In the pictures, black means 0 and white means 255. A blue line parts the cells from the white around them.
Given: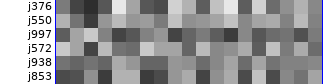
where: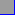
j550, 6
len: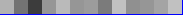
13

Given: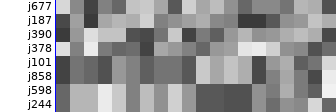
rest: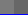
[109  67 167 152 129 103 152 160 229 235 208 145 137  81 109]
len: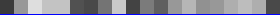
20

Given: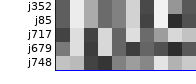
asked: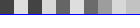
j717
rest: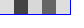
[107 157 216 194]
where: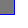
j679, 0
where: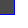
j352, 6

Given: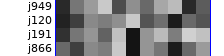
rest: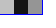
[187 125 208 193]
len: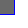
1
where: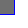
j120, 7

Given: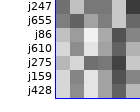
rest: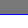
[200  59]
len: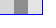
3
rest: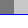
[59]
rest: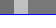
[200  59]

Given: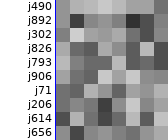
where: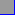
j302, 3
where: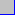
j614, 7
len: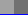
2
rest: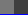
[141 200 135 162]
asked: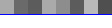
j826
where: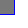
j206, 2
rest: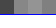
[113 148 170]

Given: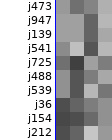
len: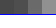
4
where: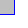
j541, 1
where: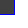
j725, 1
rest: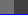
[160 125]
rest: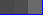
[145]

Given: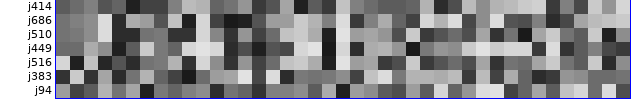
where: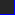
j516, 3
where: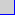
j414, 34
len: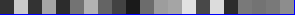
21
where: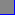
j510, 11
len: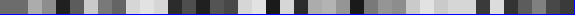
41
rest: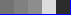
[172 157  84 194  32 214  66  26  32  84 157 157 202 179 128 220  58 128
 172 100  66 214 179 220  72 141 220  84  78 128  44  72 165 187 194 202]
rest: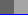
[ 92 194 214 108 220  78]

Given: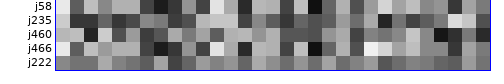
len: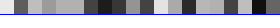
20
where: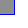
j222, 15
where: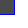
j235, 5

